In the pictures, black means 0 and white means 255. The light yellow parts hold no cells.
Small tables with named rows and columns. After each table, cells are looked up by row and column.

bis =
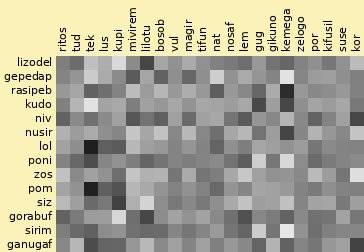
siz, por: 163
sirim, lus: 141
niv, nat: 167
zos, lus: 146
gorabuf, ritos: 99
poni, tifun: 132
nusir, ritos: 177
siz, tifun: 121
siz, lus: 120
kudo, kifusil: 155
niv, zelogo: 136
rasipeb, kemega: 44
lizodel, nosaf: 122
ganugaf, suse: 160
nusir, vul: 135
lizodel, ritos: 127
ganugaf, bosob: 138
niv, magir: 107

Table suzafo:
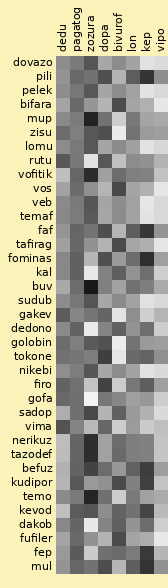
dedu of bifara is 164
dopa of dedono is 132
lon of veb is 161
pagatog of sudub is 119
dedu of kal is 136
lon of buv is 113
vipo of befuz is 158
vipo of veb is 217
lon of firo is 119
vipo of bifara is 231
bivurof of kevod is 99
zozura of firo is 195
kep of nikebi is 226
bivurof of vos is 72
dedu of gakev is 92
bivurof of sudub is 138
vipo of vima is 191
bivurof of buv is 162
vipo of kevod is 186

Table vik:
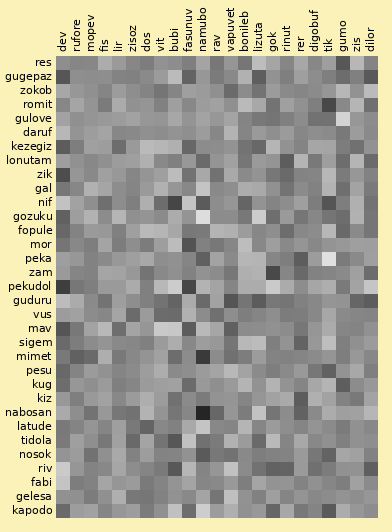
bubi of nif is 70
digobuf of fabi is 145
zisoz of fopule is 159
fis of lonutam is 144
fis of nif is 111
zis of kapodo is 151

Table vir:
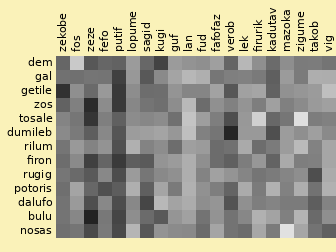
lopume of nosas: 181
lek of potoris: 171
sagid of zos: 116
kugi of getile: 110
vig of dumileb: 138
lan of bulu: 161
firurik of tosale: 208
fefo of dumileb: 136
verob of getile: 87
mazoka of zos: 128
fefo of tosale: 127
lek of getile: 161
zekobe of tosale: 132
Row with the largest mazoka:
nosas

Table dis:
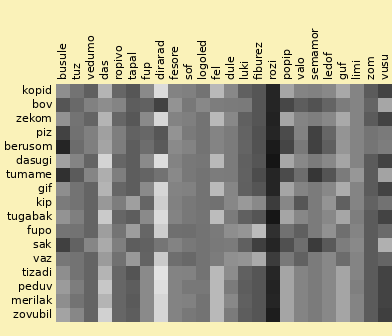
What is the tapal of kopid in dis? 86
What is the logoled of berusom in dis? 115
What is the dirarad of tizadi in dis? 227
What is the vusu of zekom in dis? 67
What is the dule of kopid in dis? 136
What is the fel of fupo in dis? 122
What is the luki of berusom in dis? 100
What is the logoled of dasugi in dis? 118
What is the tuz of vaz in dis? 115
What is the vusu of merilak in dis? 67
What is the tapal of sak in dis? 93
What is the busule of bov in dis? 85

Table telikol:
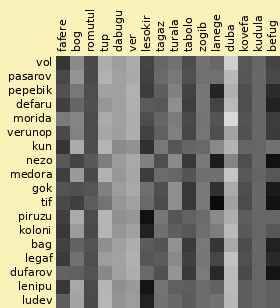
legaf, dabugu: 162
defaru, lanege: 67
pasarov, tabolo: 80
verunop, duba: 163
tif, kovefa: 75
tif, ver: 161
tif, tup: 115
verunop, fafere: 74
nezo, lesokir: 127
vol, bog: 139

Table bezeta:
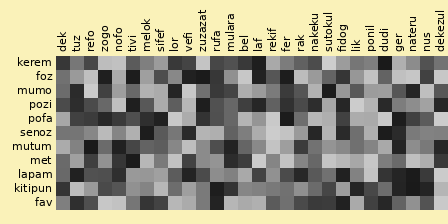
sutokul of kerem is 205
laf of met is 203
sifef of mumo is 171
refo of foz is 191
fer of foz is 29
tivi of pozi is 31
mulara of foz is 144

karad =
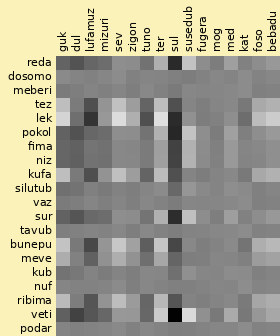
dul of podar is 129
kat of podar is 140
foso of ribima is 166
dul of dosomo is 132
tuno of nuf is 135
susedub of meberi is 135
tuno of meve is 111
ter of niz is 160
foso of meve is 156
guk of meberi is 123
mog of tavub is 135
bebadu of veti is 167
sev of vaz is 133
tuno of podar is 135
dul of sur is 85

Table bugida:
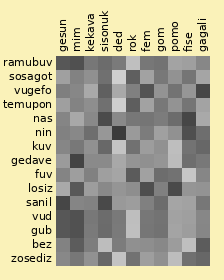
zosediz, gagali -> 103
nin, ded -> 59
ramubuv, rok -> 191
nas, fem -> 117
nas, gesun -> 133
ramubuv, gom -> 115
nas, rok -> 119
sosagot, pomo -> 146

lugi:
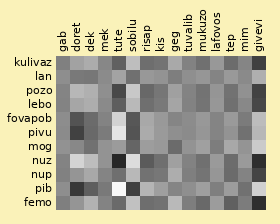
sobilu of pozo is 200
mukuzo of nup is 116
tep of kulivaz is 108
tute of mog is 155
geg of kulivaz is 169
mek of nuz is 147
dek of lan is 119
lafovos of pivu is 132
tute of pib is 247
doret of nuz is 212
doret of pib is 56
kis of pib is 159
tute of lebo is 94
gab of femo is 127
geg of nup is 173
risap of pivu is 171
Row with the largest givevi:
pib

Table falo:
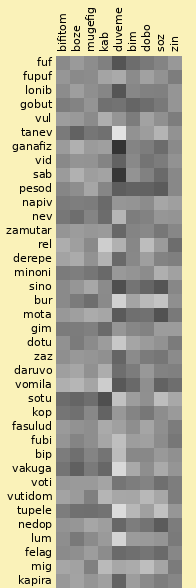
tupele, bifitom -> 125
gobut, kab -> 112
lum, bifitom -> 142
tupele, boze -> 112
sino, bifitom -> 138
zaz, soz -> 118
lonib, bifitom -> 140
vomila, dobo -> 143
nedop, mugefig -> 166
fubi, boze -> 132
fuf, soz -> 132
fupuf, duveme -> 170
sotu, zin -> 168

